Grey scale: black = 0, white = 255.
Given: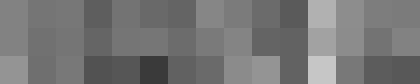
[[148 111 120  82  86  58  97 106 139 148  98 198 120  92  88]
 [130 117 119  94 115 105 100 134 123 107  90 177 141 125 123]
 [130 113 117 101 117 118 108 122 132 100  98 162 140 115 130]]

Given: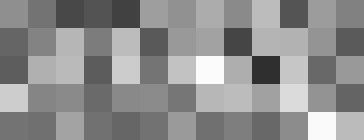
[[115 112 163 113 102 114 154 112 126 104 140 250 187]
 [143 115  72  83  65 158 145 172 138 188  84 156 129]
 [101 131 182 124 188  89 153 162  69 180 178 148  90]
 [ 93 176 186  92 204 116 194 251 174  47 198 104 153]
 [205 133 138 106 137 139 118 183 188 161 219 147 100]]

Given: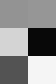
[[ 83 245]
 [147 150]
 [212   8]]

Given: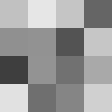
[[225 111 133 208]
 [193 230 197 101]
 [144 146  83 198]
 [ 62 147 113 169]]

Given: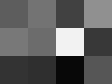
[[ 51  47   8  86]
 [ 93 115  65 144]
 [120 108 242  56]]

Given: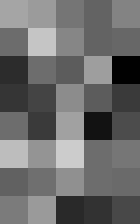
[[123 154  41  50  72]
 [165 155 117  99 131]
 [108 197 134  99 103]
 [ 44 109  92 158   1]
 [ 53  68 140  92  58]
 [109  58 161  18  76]
 [189 148 204 109 118]
 [ 97 111 144 109 106]]

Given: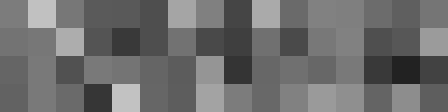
[[ 98 121 106  54 194 102  93 163 124 104 129 154 143 100 141  94]
 [124 193 119  90  89  78 165 128  69 170 106 129 127 108  95 117]
 [115 119 173  84  57  78 114  73  63 112  74 120 129  79  87 155]
 [101 121  81 121 116 101  92 149  52 103 112 103 121  57  34  66]]
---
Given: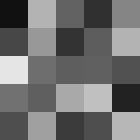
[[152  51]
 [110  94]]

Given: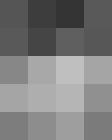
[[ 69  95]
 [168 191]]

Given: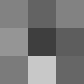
[[ 62  93]
 [200 102]]

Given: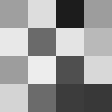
[[106 228]
 [237  79]]

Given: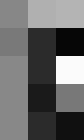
[[ 43   6]
 [ 43 251]]

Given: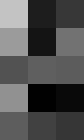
[[ 20 114]
 [ 95  92]]

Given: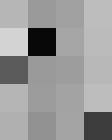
[[  8 165]
 [154 157]]

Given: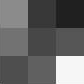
[[ 71  85]
 [ 96 245]]
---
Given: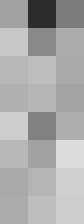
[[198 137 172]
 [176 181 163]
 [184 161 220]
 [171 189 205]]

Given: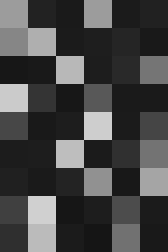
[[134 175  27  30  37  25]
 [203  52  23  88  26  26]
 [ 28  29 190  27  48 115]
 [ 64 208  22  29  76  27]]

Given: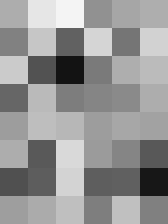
[[129 198  97 213 117 210]
 [102 186 125 133 138 173]
 [173  89 217 155 133  88]
 [158 171 191 126 192 128]]

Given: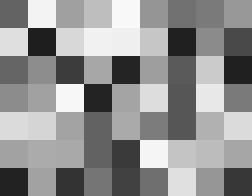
[[223  30 216 241 239 198  32 139  73]
 [140 161 247  35 164 221  86 232 122]
 [162 171 169  98  58 245 196 188 166]]

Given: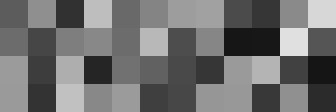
[[108  70 126 136 108 184  77 134  22  23 224  85]
 [154  51 193 136 155  63  71 150 152  56 144  43]]

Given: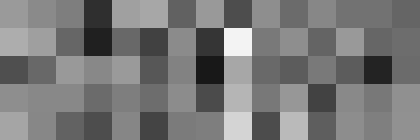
[[173 159 102  32 104  65 139  53 243 121 142 100 153 102 109]
 [142 136 136 107 126 109 140  75 181 120 151  66 137 120 144]]

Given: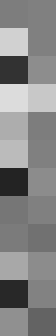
[[209 128]
 [220 200]
 [187 128]
 [118 128]
 [168 140]
 [144  99]]
